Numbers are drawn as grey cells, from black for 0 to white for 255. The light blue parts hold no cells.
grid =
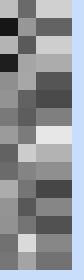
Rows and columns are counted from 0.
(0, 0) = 190
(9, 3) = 143
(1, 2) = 99
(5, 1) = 98
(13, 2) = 135
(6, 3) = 127
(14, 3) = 114
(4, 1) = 167
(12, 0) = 146
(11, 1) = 88
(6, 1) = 93
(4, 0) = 143
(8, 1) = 204
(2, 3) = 206
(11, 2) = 134
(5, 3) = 74
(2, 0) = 180

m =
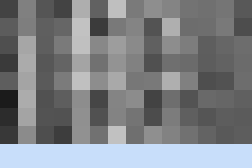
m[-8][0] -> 67
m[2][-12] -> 94
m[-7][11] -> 110
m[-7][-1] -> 77
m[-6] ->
[79, 166, 94, 122, 192, 136, 157, 138, 96, 141, 125, 94, 102, 109]
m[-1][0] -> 56
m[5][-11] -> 94
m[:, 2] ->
[85, 95, 94, 87, 90, 81, 83, 78]
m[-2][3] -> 82
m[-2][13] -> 91
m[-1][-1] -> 93
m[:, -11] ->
[67, 102, 122, 100, 123, 94, 82, 61]
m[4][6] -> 169
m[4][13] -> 109
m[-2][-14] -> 44
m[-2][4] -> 144
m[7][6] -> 193
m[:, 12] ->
[117, 121, 102, 98, 82, 102, 93, 89]
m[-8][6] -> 191
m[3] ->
[58, 171, 87, 100, 164, 113, 147, 129, 80, 111, 107, 93, 98, 107]
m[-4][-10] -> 192
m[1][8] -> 83
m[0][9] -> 132
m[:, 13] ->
[88, 77, 109, 107, 109, 96, 91, 93]
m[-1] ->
[56, 139, 78, 61, 145, 113, 193, 111, 143, 130, 113, 99, 89, 93]
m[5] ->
[27, 172, 81, 94, 141, 70, 132, 140, 67, 110, 83, 105, 102, 96]
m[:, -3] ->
[112, 110, 94, 93, 78, 105, 85, 99]
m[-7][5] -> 59

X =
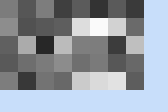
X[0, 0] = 124
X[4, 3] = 104
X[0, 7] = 58
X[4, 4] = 203
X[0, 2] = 125
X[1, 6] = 210
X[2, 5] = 125
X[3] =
[89, 110, 123, 140, 111, 122, 87, 104]
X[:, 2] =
[125, 88, 39, 123, 115]
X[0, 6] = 90
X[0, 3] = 63
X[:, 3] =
[63, 94, 187, 140, 104]

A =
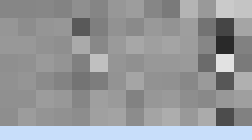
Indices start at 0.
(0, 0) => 134
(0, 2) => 135
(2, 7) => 167
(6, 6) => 163
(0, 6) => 151
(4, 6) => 147
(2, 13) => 129
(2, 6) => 154
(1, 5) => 127
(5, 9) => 154
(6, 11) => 171
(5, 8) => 151
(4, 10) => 136
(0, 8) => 134
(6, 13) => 129
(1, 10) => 158
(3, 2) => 154
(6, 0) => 142
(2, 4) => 170
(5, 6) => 154
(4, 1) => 149
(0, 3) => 131
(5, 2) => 156
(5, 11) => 137
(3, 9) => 152
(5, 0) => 144
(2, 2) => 146
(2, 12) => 41
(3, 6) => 149
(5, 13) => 159

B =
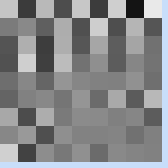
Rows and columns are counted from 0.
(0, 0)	197
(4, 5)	129
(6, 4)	139
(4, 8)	111
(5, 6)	169
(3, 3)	188
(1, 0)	123
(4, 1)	135
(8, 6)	137
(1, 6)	78
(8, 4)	144
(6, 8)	92
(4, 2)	101
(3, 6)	92
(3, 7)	134
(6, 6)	128
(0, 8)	233
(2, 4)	86
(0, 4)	199
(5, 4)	149
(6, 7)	134
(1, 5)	206
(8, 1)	66
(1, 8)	85
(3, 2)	63
